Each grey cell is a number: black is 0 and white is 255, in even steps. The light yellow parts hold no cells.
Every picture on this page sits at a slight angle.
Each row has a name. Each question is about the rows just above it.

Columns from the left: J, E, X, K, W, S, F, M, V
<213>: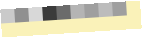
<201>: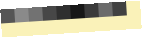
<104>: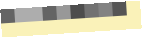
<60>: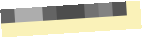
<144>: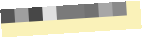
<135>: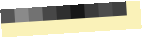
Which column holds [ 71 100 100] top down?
K
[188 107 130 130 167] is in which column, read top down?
M

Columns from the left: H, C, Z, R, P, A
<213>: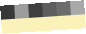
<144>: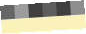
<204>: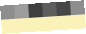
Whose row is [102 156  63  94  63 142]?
<144>
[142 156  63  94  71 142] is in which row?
<204>

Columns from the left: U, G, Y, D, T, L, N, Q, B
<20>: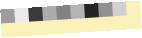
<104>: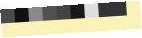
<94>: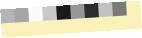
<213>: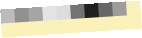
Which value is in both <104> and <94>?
[25]
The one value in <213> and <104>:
[221]

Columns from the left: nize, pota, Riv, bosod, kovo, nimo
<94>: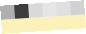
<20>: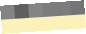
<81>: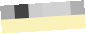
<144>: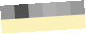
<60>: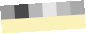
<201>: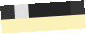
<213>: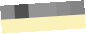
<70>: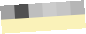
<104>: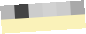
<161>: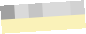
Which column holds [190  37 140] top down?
kovo
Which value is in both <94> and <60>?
[230]
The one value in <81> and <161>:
[210]
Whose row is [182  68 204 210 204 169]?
<104>
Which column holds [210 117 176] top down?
nimo
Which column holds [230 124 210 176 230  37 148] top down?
bosod

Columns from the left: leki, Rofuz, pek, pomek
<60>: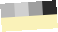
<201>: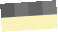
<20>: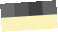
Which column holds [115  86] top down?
Rofuz
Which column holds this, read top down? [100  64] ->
pek
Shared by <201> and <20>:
[100]
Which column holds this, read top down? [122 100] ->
pomek

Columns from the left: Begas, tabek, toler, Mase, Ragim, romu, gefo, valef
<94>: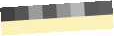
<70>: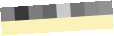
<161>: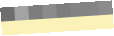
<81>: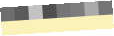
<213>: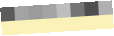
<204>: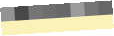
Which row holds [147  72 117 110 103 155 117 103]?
<204>
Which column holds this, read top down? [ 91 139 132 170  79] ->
gefo
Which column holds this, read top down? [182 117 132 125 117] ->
romu

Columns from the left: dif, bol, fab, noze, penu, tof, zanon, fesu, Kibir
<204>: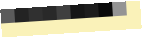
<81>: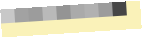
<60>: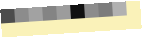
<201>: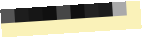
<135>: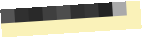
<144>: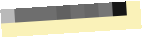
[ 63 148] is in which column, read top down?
penu
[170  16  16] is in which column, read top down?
tof
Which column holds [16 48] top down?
tof
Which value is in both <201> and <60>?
[16]

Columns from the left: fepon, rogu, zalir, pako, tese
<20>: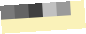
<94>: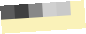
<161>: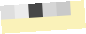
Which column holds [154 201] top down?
tese
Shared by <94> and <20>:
[64]
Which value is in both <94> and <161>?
[201]

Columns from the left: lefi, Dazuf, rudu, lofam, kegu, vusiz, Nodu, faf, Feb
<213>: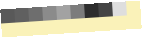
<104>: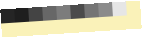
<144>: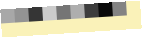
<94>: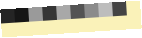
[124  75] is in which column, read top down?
vusiz
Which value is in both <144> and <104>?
[117]

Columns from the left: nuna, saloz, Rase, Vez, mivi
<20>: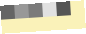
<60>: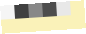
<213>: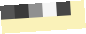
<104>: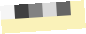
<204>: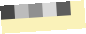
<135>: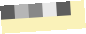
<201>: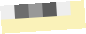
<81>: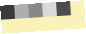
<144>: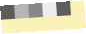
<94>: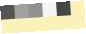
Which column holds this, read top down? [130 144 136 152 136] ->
Rase
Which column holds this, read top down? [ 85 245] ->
nuna
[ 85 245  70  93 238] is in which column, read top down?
nuna

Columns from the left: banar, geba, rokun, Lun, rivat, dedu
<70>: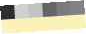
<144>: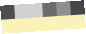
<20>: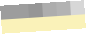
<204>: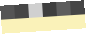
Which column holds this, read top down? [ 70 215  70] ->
dedu
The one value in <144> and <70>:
[208]
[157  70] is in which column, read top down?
geba
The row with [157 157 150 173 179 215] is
<20>
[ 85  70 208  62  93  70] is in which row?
<204>
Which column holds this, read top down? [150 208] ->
rokun
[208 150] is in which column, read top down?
rokun

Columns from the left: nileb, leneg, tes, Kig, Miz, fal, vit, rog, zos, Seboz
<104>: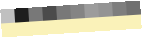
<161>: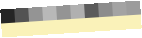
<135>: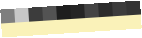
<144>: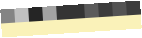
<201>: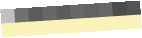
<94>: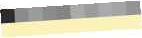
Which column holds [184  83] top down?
Kig
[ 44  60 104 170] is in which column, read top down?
rog
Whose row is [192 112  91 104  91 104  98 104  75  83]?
<201>

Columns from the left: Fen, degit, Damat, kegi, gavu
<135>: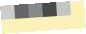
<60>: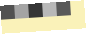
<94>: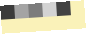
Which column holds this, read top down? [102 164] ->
degit
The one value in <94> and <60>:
[164]
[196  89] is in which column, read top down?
gavu

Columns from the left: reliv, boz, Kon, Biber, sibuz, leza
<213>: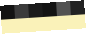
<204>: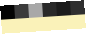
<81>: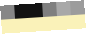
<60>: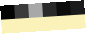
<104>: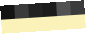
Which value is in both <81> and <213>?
[19]
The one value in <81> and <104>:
[19]
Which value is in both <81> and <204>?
[168]
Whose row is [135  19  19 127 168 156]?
<81>
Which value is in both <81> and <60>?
[168]
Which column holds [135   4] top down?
reliv
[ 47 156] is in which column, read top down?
leza

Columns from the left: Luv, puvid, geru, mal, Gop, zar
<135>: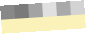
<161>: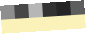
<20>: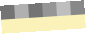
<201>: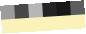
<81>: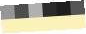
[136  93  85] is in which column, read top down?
zar
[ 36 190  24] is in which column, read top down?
Gop

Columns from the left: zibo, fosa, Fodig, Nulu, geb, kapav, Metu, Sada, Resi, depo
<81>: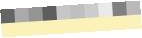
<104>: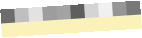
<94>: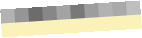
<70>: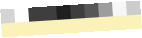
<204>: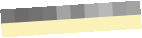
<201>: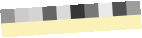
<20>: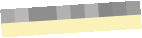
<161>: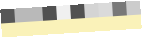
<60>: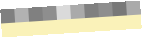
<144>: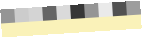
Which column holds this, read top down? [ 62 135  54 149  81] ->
kapav
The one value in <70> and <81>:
[204]
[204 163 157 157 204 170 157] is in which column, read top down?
depo
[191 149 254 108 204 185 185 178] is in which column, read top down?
fosa
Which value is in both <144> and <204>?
[157]

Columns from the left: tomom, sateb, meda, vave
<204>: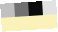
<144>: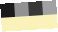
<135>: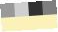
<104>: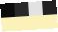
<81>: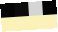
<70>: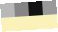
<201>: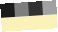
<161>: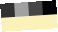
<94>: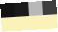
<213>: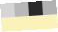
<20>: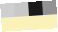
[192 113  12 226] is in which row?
<204>
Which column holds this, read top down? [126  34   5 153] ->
vave
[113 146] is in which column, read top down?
sateb
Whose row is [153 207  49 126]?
<135>
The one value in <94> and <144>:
[27]
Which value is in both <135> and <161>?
[49]
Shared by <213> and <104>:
[41]

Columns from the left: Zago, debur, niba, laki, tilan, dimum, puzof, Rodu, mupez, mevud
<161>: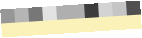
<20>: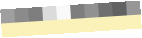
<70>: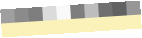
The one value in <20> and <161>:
[151]
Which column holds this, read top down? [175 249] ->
tilan
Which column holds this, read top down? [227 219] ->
laki

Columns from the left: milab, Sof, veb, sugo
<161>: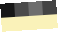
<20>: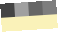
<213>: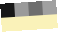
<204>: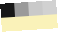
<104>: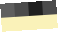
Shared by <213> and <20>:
[160]
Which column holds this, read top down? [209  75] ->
sugo
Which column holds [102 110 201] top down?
veb
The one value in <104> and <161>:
[75]
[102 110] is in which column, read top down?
veb
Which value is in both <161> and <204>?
[23]

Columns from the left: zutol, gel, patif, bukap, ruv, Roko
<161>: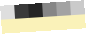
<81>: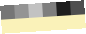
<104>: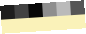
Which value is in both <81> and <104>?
[30]
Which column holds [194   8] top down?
patif
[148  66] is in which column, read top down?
gel

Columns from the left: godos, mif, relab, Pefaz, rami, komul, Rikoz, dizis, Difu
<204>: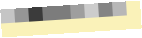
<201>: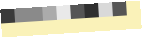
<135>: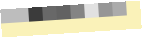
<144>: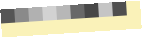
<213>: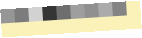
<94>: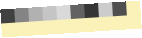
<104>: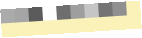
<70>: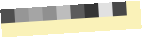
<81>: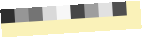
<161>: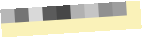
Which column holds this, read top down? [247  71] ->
rami
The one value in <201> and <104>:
[171]

